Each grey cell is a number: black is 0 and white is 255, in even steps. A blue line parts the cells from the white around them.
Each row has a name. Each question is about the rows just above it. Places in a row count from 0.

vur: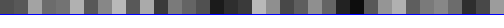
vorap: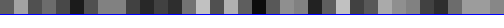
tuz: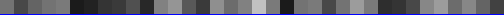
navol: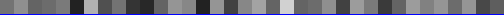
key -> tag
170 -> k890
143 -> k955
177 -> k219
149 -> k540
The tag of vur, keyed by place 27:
k540
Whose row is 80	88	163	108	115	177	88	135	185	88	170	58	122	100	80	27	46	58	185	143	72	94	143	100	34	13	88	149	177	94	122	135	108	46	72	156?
vur

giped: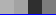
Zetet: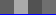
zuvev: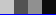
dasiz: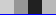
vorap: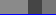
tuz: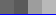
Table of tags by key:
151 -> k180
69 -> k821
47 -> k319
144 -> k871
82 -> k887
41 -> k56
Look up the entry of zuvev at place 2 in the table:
k871
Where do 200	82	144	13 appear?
zuvev
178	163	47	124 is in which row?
giped
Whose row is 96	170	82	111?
Zetet
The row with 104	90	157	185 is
tuz

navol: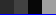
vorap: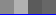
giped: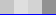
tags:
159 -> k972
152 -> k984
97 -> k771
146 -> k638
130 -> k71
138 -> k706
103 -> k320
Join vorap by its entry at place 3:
k320
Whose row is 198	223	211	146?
giped
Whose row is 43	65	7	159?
navol

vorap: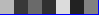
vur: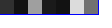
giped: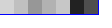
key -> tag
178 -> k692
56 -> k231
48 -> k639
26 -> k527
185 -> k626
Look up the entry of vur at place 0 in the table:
k639
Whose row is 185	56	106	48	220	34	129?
vorap

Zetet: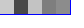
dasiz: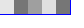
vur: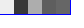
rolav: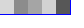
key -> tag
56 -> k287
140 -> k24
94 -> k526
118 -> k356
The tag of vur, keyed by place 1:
k287
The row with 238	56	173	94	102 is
vur
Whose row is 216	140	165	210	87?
rolav

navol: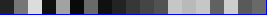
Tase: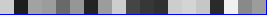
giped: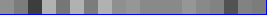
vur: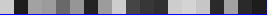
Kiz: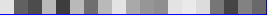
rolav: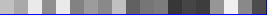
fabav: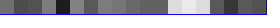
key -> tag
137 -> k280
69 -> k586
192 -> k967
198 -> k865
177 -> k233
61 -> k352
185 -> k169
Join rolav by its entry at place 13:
k586
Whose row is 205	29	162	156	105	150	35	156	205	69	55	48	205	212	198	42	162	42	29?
vur

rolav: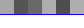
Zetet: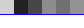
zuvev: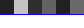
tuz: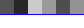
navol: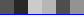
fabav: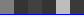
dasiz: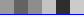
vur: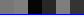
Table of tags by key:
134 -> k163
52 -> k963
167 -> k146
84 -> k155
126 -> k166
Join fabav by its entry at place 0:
k166
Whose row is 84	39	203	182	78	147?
navol
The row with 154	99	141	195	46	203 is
dasiz

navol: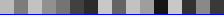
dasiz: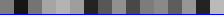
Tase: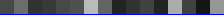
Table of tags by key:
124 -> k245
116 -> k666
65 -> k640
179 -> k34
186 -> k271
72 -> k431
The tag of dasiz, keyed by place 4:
k34
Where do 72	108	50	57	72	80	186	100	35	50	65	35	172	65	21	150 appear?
Tase
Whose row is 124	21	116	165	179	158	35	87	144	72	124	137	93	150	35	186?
dasiz

